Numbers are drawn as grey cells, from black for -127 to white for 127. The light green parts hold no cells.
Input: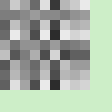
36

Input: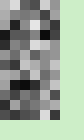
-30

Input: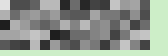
-50

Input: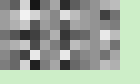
83

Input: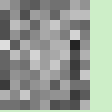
-26

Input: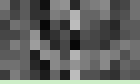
-36

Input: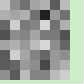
-14

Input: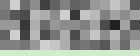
-20
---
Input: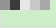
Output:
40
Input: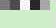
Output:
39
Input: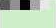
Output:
104
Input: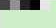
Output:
102
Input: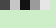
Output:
102
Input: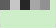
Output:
17
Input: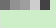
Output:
-61
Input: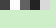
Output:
89
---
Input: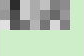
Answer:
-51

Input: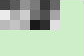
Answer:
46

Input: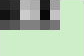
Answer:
-90

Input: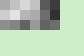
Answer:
99

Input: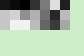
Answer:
82

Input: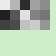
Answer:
-41

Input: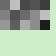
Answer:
-45

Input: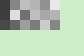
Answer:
95

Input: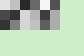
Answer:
-75

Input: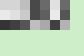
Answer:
96
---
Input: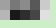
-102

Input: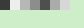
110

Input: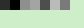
-125

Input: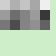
-51

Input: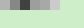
7

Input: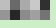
-89

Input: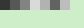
-40

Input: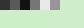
-38
